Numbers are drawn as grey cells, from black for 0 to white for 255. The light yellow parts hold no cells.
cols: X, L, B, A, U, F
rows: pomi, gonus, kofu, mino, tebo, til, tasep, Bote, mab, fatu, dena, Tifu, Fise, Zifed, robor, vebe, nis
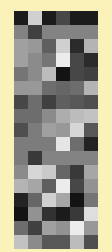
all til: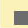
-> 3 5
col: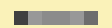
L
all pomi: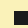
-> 1 3 5 6
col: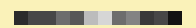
U
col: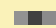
L
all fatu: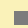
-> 1 2 3

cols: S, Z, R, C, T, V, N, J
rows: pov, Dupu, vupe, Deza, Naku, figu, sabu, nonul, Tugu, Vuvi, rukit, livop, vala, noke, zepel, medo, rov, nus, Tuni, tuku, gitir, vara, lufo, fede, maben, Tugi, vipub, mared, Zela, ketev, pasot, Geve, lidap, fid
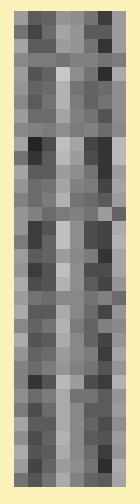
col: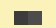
Z
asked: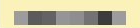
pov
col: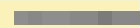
T
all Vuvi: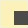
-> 3
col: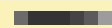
N

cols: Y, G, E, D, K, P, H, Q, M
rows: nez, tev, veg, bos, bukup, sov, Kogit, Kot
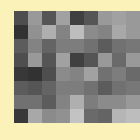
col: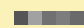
P
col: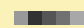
G
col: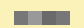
M

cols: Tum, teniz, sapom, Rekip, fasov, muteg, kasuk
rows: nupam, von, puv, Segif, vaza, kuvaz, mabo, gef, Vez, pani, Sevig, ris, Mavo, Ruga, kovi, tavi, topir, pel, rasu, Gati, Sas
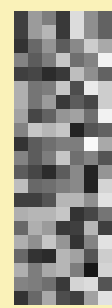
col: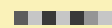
Rekip
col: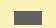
kasuk

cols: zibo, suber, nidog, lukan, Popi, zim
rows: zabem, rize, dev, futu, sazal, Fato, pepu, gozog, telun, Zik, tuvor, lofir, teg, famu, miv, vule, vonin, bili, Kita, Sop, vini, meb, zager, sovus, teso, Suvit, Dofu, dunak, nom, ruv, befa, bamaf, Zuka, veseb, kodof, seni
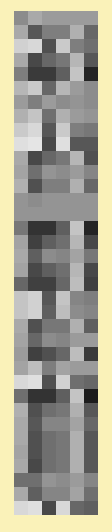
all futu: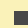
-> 2
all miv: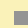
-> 1 2 3 4 5 6
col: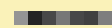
zim
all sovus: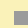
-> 5 6
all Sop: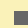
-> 1 4
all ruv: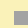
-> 5
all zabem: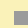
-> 3 4 5 6

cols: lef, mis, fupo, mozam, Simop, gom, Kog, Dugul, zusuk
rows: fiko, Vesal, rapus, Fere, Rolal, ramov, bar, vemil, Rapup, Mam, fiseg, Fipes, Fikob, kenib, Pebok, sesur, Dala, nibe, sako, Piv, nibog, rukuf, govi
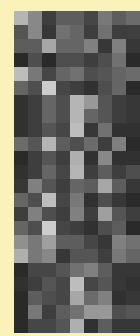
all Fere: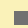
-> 8
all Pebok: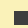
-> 1 4 6 9
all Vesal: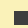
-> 6 8 9
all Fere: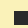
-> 1 3 9
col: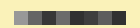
gom

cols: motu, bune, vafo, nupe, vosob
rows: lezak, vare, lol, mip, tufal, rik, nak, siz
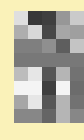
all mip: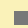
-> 1 2 3 4 5
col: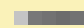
vosob
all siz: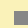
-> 1 2 5
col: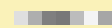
motu
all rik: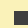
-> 3
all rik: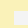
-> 1 2 4
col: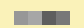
nupe

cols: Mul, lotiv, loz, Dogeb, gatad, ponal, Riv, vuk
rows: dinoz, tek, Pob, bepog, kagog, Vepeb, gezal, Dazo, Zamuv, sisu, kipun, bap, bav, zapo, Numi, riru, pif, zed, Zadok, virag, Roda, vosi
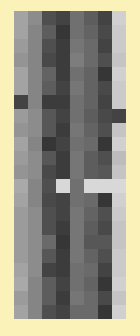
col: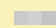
vuk
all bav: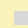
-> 4 6 7 8
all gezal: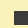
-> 3 4

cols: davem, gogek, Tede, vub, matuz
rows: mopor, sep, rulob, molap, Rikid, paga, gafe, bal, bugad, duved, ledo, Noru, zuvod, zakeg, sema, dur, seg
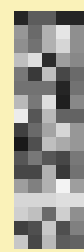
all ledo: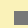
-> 2 5
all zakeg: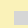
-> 1 2 3
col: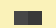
vub
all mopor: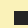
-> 1 4 5
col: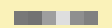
matuz
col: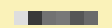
gogek

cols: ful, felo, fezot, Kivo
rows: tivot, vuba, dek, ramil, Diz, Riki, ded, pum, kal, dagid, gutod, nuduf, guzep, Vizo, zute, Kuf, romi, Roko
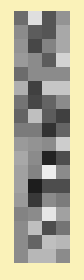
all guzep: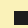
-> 2
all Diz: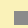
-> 2 3 4
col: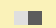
felo

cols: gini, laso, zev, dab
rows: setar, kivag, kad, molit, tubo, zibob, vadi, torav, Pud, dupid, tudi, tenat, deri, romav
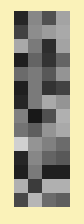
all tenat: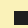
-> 1 3 4
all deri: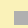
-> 1 3 4

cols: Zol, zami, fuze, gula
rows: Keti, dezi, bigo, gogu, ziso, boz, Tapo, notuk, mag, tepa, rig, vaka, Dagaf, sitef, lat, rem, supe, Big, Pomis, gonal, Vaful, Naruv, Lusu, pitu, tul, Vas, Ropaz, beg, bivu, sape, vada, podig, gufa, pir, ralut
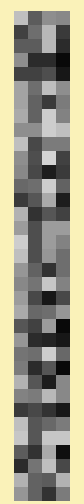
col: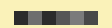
zami
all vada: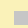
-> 1 3 4
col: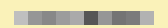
Zol
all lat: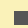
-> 3
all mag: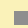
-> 1 2
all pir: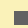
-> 2
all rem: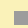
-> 1 3 4

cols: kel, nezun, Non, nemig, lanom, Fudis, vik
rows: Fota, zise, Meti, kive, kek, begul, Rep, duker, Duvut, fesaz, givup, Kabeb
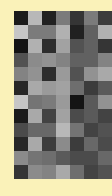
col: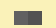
lanom
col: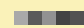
vik

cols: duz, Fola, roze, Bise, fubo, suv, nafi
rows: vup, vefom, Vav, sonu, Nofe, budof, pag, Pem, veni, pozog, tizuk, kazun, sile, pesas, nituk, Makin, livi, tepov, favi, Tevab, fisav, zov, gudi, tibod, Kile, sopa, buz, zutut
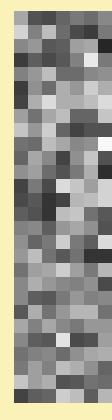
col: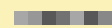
roze
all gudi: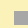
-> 1 3
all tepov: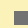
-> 3 5
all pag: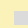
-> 3 7
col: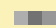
Fola
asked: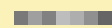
sopa

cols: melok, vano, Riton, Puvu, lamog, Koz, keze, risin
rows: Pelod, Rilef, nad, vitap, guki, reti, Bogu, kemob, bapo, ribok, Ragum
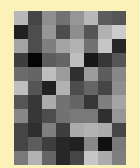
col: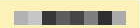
keze
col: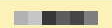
keze
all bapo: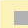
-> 6
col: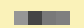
risin

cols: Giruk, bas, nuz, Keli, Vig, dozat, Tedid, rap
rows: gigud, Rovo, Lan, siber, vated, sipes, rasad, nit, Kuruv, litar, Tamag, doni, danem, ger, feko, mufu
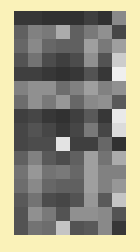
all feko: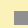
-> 2 5 6
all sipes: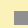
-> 2 3 8
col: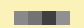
bas

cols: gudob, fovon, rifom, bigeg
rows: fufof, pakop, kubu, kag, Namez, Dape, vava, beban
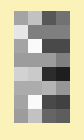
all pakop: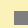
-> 2 3 4
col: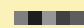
bigeg
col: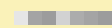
gudob
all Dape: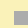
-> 1 2
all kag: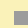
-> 1 2 3
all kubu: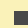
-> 3 4
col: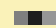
bigeg

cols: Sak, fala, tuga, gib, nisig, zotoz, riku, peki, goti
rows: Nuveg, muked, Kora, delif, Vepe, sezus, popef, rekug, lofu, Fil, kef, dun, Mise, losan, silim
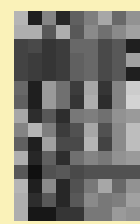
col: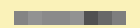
peki
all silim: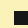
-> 2 3
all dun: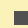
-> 3 6 7 8 9
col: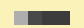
fala
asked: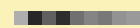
kef
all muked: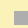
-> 1 2 4

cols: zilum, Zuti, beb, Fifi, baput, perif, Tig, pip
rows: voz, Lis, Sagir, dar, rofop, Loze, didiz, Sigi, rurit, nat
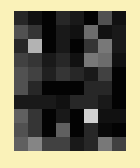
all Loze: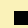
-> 3 4 5 8
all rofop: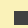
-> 2 7
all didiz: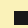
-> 1 2 3 7
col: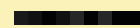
baput
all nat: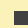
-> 3 4 8
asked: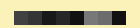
dar

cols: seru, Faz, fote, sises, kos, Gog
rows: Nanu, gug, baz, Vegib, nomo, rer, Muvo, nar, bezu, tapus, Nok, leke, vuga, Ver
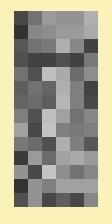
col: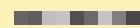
fote
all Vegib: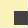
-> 2 3 5
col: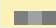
seru

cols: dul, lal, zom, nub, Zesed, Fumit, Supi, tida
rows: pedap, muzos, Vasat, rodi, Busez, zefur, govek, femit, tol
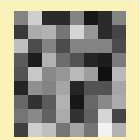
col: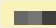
dul
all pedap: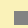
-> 1 5 8
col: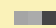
tida
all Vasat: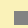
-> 3 5 6 7
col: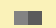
zom

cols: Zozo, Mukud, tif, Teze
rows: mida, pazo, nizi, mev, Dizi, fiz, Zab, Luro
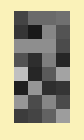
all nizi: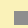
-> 1 2 3
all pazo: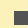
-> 4
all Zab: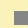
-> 3

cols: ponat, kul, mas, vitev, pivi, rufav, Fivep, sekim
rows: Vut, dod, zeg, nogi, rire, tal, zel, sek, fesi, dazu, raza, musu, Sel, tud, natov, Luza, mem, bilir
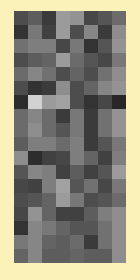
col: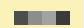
vitev
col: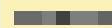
mas

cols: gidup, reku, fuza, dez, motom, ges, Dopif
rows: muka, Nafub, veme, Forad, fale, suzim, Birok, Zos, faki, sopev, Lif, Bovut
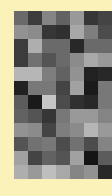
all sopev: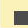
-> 4 6
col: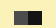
ges
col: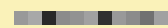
motom
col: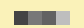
fuza
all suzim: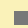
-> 2 3 7
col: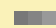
Dopif

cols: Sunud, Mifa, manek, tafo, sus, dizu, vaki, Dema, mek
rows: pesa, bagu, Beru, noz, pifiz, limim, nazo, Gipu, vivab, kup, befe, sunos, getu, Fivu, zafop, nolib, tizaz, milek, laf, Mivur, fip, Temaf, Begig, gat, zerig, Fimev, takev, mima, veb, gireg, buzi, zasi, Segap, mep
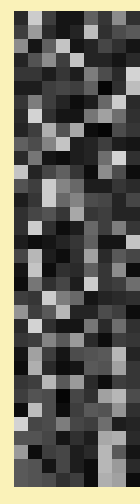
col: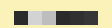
mek
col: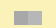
vaki

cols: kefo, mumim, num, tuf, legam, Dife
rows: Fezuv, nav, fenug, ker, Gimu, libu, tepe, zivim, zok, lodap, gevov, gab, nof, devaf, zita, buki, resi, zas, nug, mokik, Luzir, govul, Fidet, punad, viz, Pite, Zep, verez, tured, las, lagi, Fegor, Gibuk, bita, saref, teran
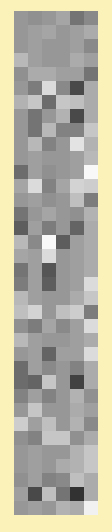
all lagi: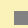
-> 2
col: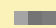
kefo
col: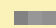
num

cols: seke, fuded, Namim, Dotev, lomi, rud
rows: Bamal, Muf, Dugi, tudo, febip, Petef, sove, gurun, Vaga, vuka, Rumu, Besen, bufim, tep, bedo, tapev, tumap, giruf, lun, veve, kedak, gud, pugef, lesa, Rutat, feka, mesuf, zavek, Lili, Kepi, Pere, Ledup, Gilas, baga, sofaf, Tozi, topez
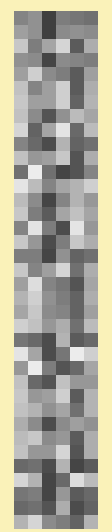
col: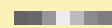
fuded
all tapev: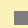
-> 3

